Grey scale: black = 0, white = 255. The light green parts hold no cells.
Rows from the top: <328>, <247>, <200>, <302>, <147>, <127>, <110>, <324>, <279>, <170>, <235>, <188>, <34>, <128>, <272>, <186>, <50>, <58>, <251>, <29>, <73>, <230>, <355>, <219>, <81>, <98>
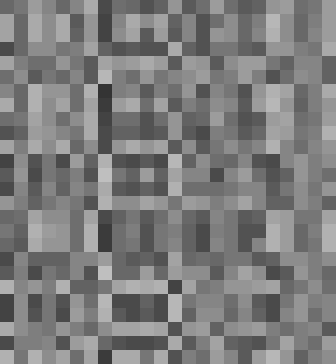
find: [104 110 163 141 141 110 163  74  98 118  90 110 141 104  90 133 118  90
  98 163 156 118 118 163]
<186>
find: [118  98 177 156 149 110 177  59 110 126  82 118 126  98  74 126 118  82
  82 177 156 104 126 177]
<50>
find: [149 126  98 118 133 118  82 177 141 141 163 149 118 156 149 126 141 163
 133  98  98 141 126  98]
<272>
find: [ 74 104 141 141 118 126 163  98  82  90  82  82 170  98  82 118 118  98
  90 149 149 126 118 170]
<302>

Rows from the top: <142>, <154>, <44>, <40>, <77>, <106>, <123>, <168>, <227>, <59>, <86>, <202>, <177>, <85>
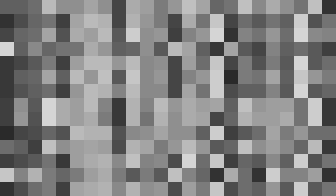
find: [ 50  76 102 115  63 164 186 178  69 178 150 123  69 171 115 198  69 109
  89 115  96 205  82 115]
<154>
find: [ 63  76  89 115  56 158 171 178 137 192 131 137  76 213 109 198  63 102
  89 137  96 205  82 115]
<202>
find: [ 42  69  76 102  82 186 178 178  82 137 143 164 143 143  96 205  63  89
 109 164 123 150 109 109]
<59>
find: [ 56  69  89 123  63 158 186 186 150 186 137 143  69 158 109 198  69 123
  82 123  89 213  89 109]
<77>
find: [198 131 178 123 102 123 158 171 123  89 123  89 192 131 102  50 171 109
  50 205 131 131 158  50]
<177>

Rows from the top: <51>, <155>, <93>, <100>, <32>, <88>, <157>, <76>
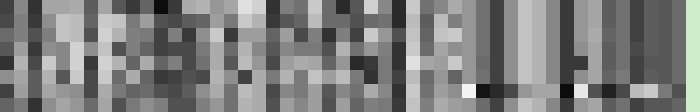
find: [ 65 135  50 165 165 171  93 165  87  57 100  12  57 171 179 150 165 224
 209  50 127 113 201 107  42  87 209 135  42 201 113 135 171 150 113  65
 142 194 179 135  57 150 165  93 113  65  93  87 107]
<51>
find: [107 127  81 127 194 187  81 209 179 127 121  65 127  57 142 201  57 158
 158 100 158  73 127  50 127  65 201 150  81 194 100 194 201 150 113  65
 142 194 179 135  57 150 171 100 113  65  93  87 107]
<93>

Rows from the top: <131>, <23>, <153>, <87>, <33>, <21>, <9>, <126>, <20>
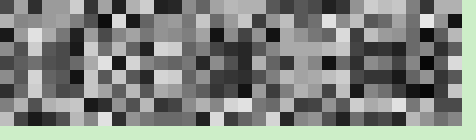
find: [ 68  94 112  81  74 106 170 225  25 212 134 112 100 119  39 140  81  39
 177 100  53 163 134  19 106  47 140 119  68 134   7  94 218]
<33>
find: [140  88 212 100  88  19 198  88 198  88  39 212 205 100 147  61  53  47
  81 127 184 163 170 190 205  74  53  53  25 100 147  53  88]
<21>

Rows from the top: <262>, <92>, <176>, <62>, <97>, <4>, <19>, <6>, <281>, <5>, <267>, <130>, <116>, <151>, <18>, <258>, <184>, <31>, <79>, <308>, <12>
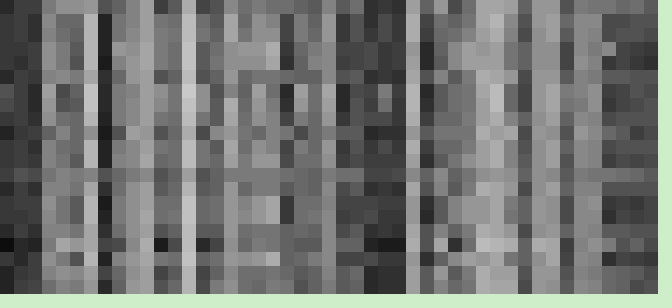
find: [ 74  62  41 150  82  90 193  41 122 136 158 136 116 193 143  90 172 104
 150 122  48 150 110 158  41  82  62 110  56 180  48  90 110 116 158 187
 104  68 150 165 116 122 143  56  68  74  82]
<6>
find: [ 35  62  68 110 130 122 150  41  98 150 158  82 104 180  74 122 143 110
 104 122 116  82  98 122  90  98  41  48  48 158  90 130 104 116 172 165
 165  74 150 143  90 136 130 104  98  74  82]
<12>

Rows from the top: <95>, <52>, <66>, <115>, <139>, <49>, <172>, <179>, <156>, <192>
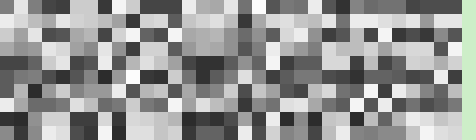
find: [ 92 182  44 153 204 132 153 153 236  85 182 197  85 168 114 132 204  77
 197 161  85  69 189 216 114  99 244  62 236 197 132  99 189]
<172>
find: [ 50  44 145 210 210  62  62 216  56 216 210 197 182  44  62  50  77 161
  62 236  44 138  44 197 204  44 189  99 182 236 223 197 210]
<156>
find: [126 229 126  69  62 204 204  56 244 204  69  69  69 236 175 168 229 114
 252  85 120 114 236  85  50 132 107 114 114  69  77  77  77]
<95>

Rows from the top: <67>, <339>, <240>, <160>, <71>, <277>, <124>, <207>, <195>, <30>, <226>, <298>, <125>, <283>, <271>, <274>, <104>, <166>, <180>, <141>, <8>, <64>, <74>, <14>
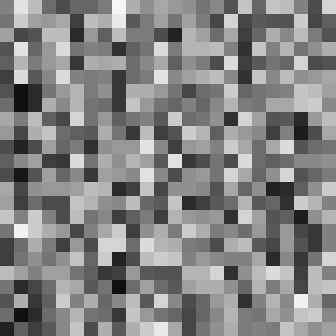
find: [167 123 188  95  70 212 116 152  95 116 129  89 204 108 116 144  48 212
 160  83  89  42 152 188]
<195>
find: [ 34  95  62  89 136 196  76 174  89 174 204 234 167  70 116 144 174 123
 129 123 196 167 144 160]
<14>
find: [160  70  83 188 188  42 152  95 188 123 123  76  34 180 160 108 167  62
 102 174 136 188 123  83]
<240>
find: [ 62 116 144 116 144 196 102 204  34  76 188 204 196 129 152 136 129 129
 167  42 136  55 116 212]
<180>
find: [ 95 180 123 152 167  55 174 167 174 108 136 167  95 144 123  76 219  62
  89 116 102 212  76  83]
<71>
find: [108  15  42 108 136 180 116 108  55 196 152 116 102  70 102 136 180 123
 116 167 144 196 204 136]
<74>

